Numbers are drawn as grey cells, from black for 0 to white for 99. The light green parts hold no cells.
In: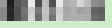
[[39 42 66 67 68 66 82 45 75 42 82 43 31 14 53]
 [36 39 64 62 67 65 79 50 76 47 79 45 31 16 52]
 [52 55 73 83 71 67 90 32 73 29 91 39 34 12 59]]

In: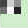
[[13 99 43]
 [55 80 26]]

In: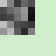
[[49 17 36 72 58]
 [22 27 30 54 74]
 [ 6 56 44 28 24]
 [ 9 58 48 40 29]
 [31 40 22 50 76]]

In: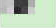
[[79 28 16 80 72]
 [66 23 25 76 74]]

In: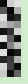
[[38  6 78]
 [ 4 26 84]
 [68 23 14]
 [10  1 86]
 [74 51  5]
 [ 5 37 87]
 [82 19  7]
 [57 65 75]
 [16  8 87]
 [67  1 35]
 [87 80  3]]

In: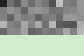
[[70 51 64 50 45 49 42 39 63 52 53 40]
 [67 33 33 36 71 44 66 52 65 47 51 70]
 [56 59 59 42 50 48 38 51 48 55 38 50]
 [58 53 51 45 45 54 58 56 39 52 57 49]
 [59 47 49 75 32 46 52 42 54 34 44 13]]
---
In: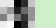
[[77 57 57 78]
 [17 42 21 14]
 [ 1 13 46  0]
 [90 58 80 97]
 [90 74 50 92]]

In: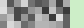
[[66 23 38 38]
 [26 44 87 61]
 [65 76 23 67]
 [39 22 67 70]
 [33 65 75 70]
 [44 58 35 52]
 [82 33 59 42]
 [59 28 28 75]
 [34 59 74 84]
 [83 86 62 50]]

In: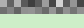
[[27 56]
 [58 45]
 [35 56]
 [82 40]
 [27 58]
 [61 41]
 [35 50]
 [24 57]
 [35 56]
 [69 39]
 [38 51]
 [68 43]]

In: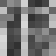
[[74 40 69 75 37 47 55 60]
 [26 66 29 34 56 43 28 48]
 [19 56 26 29 43 48 34 28]
 [24 43 19 26 48 28 29 34]
 [81 55 79 84 75 69 77 74]
 [49 28 22 24 34 29 19 26]
 [55 34 49 22 29 26 24 19]
 [38 74 48 53 77 84 81 79]]

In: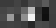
[[25 25 24 24]
 [35  7  6 28]
 [27 19 21 29]
 [29 72 94 15]
 [21 40 55 23]
 [26 28 23 25]
 [23 30 60 26]
 [23 27 29 25]]

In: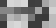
[[74 81 73 73]
 [64 26 22 67]
 [25 64 23 23]
 [24 33 47 23]
 [84 35 75 78]
 [81 40 65 84]
 [83 52 71 81]
 [26 52 37 22]]

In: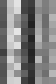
[[57 56 70 64 59 67 53 62 66 56 71 54]
 [49 48 42 42 47 45 51 47 44 48 43 52]
 [60 53 60 62 66 72 63 48 72 50 54 61]
 [24 20 17 13 25 14 19 14 16 22 19 17]
 [28 26 38 34 29 36 26 31 37 26 38 25]
 [88 84 59 55 89 66 86 50 61 81 55 82]
 [77 73 76 75 78 83 78 68 82 68 76 80]
 [38 35 34 32 40 36 37 25 37 33 32 34]]

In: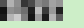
[[58 13 36]
 [63 59 70]
 [47 23 11]
 [53 73 60]
 [29 12  8]
 [21 43 49]
 [55 52 79]
 [69 56 70]
 [32  7 11]]
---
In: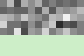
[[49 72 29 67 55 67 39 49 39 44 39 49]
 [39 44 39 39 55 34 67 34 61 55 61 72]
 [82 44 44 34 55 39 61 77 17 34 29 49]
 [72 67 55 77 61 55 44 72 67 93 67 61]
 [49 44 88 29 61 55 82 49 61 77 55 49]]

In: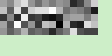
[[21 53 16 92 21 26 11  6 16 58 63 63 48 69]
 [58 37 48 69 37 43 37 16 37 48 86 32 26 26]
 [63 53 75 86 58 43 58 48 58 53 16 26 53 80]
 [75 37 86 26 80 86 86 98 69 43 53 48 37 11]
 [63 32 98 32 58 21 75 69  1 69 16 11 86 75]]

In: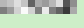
[[49 60 81 97 81 49 91 49 38 22 66]
 [71 76 86 76 38 66 60 71 86 33 55]]

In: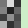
[[46 85 19]
 [24 56 29]
 [68 19 34]
 [51 13 40]]

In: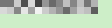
[[84 79 52 89 63 94 79 69 58 41 63 79 74 36]
 [46 46 79 31 84 26 58 41 52 74 52 74 46 69]]

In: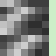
[[24 30 36 59 80 64 42]
 [80 64 42 30 24 24 18]
 [75 70 47 30 18 18 30]
 [70 75 53 36 24 24 24]
 [24 42 64 80 59 36 30]
 [30 47 70 80 53 36 24]
 [47 75 75 47 30 24 18]
 [42 64 80 53 36 18 24]]
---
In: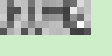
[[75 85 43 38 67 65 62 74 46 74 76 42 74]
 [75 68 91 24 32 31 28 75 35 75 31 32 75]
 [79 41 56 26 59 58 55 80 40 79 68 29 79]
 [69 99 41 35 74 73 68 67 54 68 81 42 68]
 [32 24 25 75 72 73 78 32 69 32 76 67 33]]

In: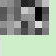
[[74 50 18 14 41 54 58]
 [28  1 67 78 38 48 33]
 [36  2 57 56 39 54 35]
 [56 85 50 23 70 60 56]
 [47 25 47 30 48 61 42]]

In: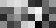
[[59 40 16 21 83 87 83 76]
 [27 39 95 85 52 72 35 37]
 [53 11 86 16 33 58 47 15]
 [15 36  0 85 78 34 25 54]]

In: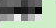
[[39 34 23 40 41 36]
 [ 0 18  9  7 21 22]
 [88 71 49 92 64 58]]

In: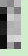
[[73 53 59]
 [49 66 16]
 [73 79  1]
 [71 68 11]
 [69 70 13]
 [83 81  5]
 [35 62  6]]

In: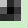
[[34 16 75]
 [19  2 33]
 [30 17 16]]

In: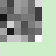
[[85 44 58 62 26 50]
 [24 42 54 61 34 42]
 [24 46 47 41 42  8]
 [58 48 31 56 81 33]
 [43 39 34 52 10 65]
 [97 42 66 77 77 49]]

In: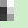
[[97 58]
 [82 19]
 [62 23]]
